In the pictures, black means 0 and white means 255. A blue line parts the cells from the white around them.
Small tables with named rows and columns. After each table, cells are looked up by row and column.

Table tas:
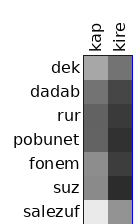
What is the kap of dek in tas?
167
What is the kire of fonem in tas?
61
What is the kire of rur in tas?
58
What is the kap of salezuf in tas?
234
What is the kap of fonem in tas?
141
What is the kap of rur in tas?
98
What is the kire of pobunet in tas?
49
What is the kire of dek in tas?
115
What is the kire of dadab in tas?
70
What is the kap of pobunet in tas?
99
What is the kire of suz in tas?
44
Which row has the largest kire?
salezuf

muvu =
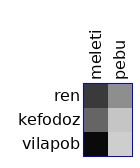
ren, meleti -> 58
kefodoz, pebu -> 197
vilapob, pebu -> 206
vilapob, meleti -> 10
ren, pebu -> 142
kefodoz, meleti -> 101

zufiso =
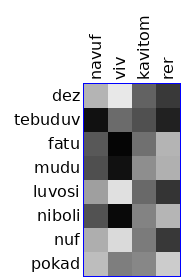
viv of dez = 232
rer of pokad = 204
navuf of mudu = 79
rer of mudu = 176
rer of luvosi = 52
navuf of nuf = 174
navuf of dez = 180
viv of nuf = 218
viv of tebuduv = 107
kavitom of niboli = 131
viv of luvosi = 224
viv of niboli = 9
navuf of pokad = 189
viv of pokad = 126
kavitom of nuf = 123
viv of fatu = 5

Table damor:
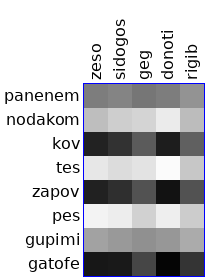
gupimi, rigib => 171
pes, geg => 209
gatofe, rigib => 52
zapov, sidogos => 47
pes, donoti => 238
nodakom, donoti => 235
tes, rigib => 199
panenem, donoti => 125
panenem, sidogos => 132
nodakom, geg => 212
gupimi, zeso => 162
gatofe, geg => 70
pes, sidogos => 237
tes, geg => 227
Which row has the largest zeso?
pes

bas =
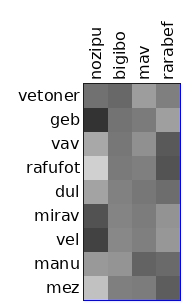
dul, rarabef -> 109
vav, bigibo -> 119
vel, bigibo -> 136
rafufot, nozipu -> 208
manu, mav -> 99
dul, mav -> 119
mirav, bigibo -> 132
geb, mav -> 123
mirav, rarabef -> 147
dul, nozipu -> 163
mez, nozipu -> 193

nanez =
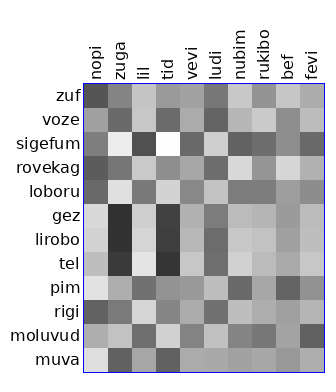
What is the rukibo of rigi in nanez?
173
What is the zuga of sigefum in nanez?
236
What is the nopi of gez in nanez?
216
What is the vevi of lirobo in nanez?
184
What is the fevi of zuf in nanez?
172
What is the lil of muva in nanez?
166
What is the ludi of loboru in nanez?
195
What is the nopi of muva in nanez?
222
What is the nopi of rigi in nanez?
98
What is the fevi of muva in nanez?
174
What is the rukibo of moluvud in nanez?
119
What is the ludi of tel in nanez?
110
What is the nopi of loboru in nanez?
105
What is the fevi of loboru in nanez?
141

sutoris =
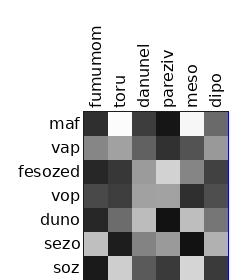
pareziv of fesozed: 210
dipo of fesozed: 65
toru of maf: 252
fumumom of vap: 134
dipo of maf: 106
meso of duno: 190
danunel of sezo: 131
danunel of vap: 97
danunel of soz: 90
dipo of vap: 153
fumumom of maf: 47
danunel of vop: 161
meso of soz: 213
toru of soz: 206
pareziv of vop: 162
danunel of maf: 61
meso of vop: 47
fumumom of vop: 73
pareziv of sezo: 154
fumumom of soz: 26

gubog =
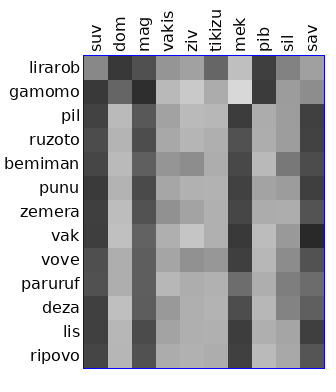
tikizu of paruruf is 177
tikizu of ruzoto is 175
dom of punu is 179
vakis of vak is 175
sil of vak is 153
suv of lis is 64
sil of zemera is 173
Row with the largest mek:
gamomo

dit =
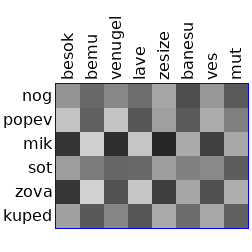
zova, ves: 80
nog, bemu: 104
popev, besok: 195
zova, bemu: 209
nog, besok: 147
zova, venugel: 83
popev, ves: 171
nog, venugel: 135
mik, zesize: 39
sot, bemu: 124
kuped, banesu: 108
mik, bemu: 208

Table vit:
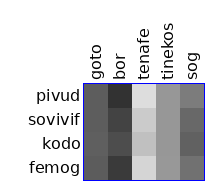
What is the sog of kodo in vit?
97
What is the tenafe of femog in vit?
213
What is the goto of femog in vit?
92
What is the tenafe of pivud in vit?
221
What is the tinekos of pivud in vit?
151
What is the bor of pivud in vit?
50
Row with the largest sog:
pivud

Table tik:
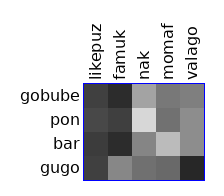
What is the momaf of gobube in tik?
120
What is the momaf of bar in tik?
187
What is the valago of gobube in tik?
127
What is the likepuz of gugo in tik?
64
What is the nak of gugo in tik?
112
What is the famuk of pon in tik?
63
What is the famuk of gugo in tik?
135
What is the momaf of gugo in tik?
105
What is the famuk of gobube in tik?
44
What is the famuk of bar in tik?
44
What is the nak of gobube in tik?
163
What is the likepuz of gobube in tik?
64
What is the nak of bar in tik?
133
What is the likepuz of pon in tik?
72
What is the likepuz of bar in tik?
60
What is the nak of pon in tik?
215
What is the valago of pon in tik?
141
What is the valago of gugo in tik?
39
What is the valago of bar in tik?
141
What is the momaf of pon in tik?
113
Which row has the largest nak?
pon

